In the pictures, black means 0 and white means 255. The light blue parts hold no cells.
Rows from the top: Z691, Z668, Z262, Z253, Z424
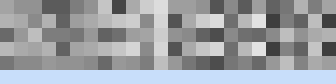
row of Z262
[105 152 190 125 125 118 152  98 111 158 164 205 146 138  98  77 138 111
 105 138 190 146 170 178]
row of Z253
[184 170 164 178  98 164 170 184 197 213 138 213  84 170 197 213 111 184
 226  62 131  98 197  62]
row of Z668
[178 170 138 178  98 158 170 184 197 205 138 213  84 170 205 220 111 184
 226  62 125  98 190  62]

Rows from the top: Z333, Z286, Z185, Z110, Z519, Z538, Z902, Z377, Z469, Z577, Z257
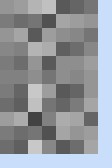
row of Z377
[109  95 192 117 101 123 165]
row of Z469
[157 172  66 129 172 165 101]

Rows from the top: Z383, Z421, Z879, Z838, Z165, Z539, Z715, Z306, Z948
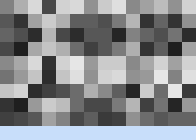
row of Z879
[100  79  44 181  72  44  87  87  37 130 100  79 115  44]
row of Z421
[ 87  51 161 203 175  94  94  79 122 181  51 100  51 145]
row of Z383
[130 175 217  72 210 217 145 203 223 137 161 188 145 210]
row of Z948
[ 64  72  87 161 130  72  94  58  64 145 108  87 100 100]

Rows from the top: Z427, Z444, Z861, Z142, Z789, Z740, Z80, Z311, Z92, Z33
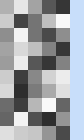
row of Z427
[177 230 163  87  54]
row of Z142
[163 216 191 130  54]
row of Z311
[108  62 183 249 101]
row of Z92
[101 243  80  46 149]

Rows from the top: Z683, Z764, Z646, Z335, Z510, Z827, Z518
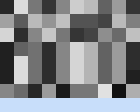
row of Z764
[161  91 186 148 192  83  83  68 186 127]
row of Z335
[ 32  98 113  45 134 213 180  98 155  45]

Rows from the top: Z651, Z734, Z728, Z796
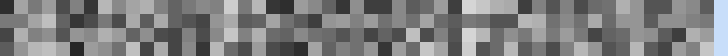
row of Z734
[121 121 164 191  99  54  76 121  76 170  92 170  99  84  69 149 170  92
  99 164 113  92  62 149 156 129 156 113 137 113 164 107  92 121 113  84
  84 183 176 113 137 113 170 107 149 149  92 143 143 129 121]
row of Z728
[ 69 176 129 143  84 149 137 176 156  99 143  76  69 129  76 137 198 129
 176 107  99 137 113 107  84 113  69  99  76 191  76 129  84 213 183 107
 143 121 164 121 156 121  69  99 107 149 143  92  62 176 156]
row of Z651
[ 46 164 121 156  76 129  54 183 137 164 176 129  99 121 137 129 205 121
 183  54  46 156 137  99  54 143  62  62 137  92 107 156  62 213 198 176
 170  62 129  84 129  76 107 113 176 149  84  84 149 137  92]

